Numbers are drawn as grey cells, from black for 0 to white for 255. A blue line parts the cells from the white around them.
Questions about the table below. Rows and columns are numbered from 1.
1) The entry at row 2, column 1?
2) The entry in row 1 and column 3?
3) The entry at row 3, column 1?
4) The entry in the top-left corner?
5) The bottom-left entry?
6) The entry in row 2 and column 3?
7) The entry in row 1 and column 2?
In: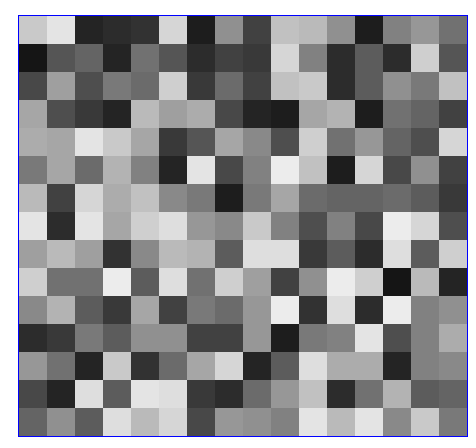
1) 21
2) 36
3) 72
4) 201
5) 100
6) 100
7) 228

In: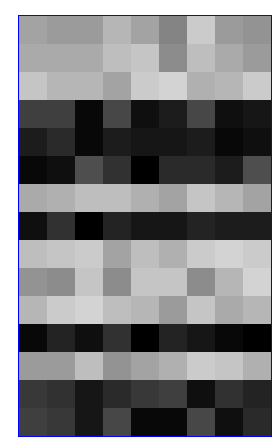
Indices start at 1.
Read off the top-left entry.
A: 163
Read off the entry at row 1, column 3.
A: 155
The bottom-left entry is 63
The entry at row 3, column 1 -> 197
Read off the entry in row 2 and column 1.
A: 170
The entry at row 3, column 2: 182
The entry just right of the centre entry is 22
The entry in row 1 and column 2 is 155
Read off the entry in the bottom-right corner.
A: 42
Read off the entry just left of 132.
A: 163
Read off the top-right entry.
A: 147
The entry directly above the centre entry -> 176
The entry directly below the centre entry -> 190
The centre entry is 22

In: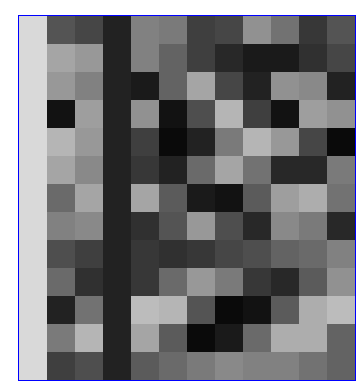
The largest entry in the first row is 217
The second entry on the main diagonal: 165
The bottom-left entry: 217
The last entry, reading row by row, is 99
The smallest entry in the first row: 34
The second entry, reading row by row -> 84
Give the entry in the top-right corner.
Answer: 84
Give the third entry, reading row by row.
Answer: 70
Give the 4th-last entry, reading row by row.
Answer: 129
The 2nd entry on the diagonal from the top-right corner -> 48

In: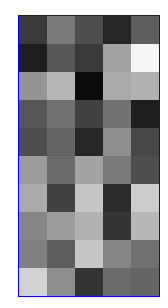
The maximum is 246
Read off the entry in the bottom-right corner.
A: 100
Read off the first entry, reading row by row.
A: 58
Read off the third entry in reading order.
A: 78
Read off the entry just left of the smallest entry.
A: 183
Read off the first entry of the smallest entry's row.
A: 148
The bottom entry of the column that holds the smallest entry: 52
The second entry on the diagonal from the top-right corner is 163
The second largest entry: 210
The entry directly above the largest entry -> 94
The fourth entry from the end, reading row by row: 142
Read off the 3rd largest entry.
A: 204
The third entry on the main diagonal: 11
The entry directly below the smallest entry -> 65

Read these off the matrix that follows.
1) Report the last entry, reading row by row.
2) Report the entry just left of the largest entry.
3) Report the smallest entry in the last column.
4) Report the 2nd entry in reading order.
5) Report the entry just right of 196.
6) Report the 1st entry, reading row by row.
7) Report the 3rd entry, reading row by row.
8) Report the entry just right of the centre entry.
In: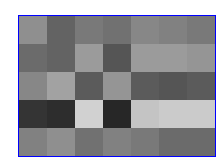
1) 107
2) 45
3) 91
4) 99
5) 203
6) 143
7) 121
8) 91
